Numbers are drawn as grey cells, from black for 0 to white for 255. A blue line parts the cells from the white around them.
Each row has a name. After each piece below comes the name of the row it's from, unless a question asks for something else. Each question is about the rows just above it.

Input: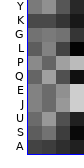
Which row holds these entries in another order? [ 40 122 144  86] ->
Y
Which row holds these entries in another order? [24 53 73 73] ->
K
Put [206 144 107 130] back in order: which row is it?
E
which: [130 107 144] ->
E
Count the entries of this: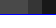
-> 4

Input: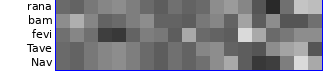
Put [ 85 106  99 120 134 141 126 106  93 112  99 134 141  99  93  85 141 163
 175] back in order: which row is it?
Tave
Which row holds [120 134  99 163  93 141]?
bam
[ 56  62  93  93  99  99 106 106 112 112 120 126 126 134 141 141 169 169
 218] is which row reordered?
Nav

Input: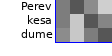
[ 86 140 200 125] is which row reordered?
dume
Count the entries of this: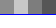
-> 4
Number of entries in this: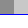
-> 2
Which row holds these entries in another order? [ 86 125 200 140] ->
dume
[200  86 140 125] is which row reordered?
dume
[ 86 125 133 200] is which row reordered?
kesa

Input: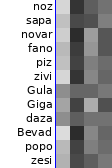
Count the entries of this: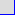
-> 1
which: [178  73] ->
zesi

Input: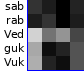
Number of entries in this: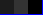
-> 3
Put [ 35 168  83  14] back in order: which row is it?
guk
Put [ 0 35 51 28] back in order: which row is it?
sab

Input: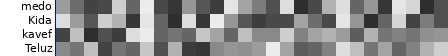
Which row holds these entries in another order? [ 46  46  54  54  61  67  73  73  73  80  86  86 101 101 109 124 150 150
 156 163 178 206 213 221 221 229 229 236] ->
Kida
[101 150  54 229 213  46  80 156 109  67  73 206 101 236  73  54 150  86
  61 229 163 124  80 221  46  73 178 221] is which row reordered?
medo
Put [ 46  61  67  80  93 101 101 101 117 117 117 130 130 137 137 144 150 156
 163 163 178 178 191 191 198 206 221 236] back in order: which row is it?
kavef
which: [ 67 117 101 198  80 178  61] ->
Teluz

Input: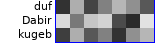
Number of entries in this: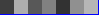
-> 7
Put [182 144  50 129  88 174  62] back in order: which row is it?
kugeb
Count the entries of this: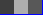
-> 3
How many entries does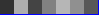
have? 7

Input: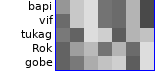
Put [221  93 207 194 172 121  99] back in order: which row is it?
gobe
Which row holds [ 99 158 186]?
Rok
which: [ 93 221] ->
gobe
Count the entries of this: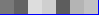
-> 7
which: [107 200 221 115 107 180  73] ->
vif
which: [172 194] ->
gobe

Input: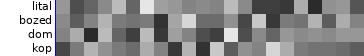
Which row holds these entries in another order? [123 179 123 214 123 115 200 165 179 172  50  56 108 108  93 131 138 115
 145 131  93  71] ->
bozed
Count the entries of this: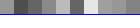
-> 10
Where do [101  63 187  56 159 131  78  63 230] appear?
dom
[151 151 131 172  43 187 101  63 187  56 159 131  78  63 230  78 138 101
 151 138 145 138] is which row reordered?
dom
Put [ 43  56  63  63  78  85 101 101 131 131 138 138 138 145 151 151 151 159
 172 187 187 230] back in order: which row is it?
lital
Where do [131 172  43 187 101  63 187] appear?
dom

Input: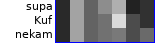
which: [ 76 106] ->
nekam
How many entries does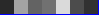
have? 7
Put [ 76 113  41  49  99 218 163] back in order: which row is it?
Kuf

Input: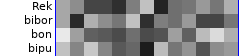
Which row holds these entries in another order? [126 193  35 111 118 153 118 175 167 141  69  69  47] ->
Rek
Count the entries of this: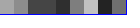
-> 9

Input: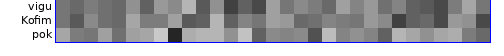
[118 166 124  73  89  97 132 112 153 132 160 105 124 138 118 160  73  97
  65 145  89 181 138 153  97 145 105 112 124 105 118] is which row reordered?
vigu
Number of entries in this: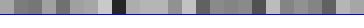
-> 26
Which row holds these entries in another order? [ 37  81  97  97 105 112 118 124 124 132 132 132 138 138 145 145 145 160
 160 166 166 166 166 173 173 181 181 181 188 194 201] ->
pok
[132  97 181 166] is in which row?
pok
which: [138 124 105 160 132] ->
vigu
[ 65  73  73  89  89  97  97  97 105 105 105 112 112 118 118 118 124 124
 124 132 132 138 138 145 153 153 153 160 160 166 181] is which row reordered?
Kofim
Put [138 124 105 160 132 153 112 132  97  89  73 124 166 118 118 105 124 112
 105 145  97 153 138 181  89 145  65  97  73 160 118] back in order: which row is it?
vigu

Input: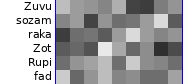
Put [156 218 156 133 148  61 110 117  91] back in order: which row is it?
raka
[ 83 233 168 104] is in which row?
Zot
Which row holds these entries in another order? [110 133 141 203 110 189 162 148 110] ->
Rupi
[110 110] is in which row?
fad
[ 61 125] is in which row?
Zuvu
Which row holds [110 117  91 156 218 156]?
raka
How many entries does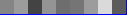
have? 9

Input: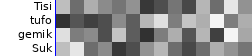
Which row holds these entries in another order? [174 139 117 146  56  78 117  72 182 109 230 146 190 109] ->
Tisi
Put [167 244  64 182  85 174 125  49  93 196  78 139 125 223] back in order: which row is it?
gemik
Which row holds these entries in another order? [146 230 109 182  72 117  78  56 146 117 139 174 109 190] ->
Tisi

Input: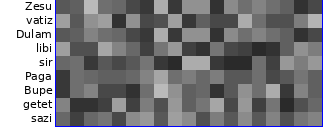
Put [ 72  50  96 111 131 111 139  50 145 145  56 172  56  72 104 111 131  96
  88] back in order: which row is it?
Dulam
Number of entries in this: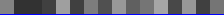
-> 16
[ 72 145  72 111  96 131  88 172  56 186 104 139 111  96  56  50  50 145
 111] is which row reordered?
Zesu
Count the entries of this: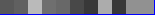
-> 11
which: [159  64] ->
getet
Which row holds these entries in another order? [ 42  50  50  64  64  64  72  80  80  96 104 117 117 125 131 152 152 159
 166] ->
getet

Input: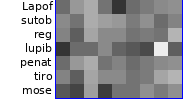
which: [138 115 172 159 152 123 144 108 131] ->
sutob
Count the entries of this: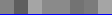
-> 8
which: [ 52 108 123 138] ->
Lapof

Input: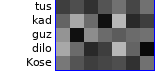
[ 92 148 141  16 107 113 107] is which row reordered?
guz
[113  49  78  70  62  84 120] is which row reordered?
Kose
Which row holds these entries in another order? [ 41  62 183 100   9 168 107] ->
dilo

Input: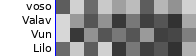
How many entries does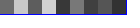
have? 9
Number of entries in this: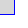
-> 1
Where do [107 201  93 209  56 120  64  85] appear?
Lilo
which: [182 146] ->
voso
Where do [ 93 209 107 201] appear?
voso
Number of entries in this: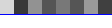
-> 8
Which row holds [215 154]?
Valav

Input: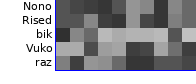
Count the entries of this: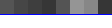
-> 8
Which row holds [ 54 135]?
Nono
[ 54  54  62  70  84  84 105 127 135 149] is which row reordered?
Rised
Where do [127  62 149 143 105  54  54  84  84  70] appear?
raz
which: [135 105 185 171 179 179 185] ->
bik
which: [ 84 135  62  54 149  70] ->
Rised
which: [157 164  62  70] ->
Vuko

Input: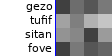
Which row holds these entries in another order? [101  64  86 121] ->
fove
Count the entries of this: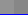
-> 2
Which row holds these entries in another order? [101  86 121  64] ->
fove
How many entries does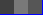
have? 3

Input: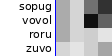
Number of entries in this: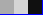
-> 3
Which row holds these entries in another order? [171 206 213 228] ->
roru
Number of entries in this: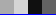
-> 4

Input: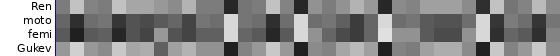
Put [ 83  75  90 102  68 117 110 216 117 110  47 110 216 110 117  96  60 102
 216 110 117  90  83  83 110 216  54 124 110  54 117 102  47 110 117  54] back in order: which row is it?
moto
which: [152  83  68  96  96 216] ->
femi
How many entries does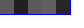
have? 5
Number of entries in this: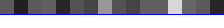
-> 16
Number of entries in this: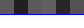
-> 6

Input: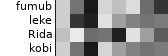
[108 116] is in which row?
Rida
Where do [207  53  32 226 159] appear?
leke
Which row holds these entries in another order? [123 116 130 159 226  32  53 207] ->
leke
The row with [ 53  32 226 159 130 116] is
leke
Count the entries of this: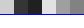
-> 6
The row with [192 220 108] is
fumub

